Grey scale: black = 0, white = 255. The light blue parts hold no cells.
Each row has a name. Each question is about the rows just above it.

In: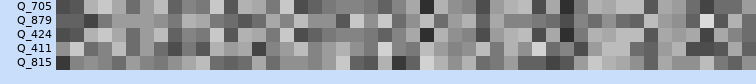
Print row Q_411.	[144 200 109 132 188 109 156 109  77 121  87 178 156 168  68 132 156 188
 132 156 178 144 121 210 132 121 188 156 132 144 188 121 178 144 210 109
 132  77 156 188 188 109  98 156 178  77  77  87 168  98]
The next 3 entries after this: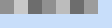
[178  98 168]
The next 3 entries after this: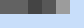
[200 178 168]
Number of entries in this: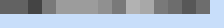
15

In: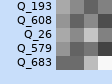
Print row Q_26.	[169 138 197 129]
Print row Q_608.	[149  99 138  77]

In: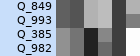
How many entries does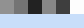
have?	6
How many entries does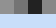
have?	4

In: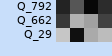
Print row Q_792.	[35 86  7 44]
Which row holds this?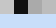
Q_29
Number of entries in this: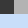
2
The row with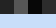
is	Q_792

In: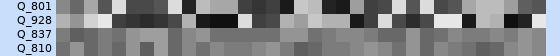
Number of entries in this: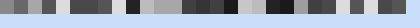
29
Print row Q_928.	[178 148 210 231  64  53  44  53  73 178  26  16  16 220  64  73 178 158
 199 178 178  26  64 220  73  44  73 231 231  26 188 178  16  35 231]
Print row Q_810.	[113 148 104 124 104 148  95 158 104 136 113 136 124 124 136 148 124  95
 104 124 124 136 148 136 113 148 104 136 124 113  95 104 136 148 136]
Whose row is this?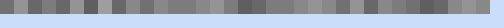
Q_810

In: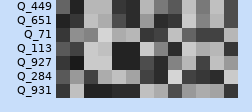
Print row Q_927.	[ 55  26 202 202  35  35  77  44 131 183  66 192 153]
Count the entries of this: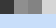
4
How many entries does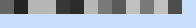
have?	13
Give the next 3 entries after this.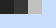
[172  77  44]
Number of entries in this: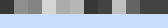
12
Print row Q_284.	[ 89 153  66 172 192 163  66  44 213  66  55  44 202]
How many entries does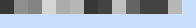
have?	13

